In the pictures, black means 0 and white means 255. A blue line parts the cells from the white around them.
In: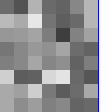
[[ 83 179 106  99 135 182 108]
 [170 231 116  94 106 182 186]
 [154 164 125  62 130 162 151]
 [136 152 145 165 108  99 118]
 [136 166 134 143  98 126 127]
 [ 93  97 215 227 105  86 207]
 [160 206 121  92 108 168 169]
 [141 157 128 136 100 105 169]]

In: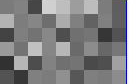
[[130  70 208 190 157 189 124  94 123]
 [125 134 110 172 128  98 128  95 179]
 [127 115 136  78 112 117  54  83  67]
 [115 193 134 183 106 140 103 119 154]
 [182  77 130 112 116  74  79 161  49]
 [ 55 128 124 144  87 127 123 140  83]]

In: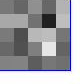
[[102 144 103 179 120]
 [168 114  32 190 168]
 [ 78 184 189 118 122]
 [ 81 127 230 100 104]
 [131  93 119 112 130]]

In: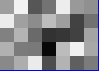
[[242  86 115 237 153 144 158]
 [160 140 189 158  66 113 236]
 [180 106  50  54  65 164 129]
 [123 121   8 188 240 168 177]
 [173 235  77 179  95 123 137]]

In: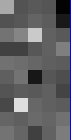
[[ 83  89  85   3 169]
 [ 87 100  92  25  82]
 [133 202  97  89 115]
 [ 65  87  97 127  65]
 [109 102  95  92 113]
 [115  23  86  78  95]
 [ 92  89  96  68  84]
 [222 103  96  92  72]
 [ 95 106 101 113 101]
 [101  64  98 124 115]]

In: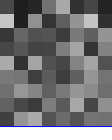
[[ 31  38 114 169  50  71  35  72]
 [ 31 145  52  94 148 195  48 198]
 [102  81  84  60 121  95 148  55]
 [ 86  67  69 126 165  53 130  71]
 [ 49 164  81  70 131 164  82 170]
 [117  63  92  61  95 149 115 121]
 [150 133  96 121 149 139 110 112]
 [ 72  59 125  90 168  71 144  98]
 [149 170  84 107  83 116 114  64]]

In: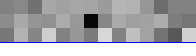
[[136 113 167 161 166 164 155 181 178 150 108 130 130 129]
 [168 149 145 171 152   7 135 170 159 162 172 125 117 140]
 [178 134 206 129 151 123 215 130 191 163 115  88 208 120]]

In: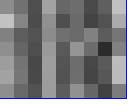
[[113  78 163 103 109  74  95 192 141]
 [133  76 144  79 106  67  82 171 194]
 [ 93  82 140 112 107 129  92 118 129]
 [101  78 154  89 148 108  43 129 143]
 [116  72 158  84 109  71  90 188 157]
 [119  73 157  82 110  69  87 187 163]
 [104  82 156  92 145 102  66 124 142]]
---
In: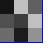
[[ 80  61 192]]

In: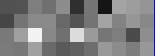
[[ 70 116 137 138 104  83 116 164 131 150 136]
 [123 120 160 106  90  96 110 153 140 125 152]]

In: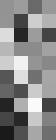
[[148  65 206 179]
 [183 139 139 162]
 [ 86 222 112 166]
 [ 35 175 250  65]
 [ 26  80 167 110]]

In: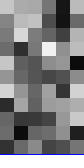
[[132 186 193  77  19 105]
 [108  47 120 241 144 188]
 [149 103  85  71  81 140]
 [ 43 165  97 156 161 174]
 [108  12 102 109 144  31]]

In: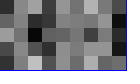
[[100 130  44  55 130 125 120 148  14]
 [ 73 136  81  47 142 123 148 148  22]]

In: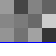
[[134 123 105 204]]
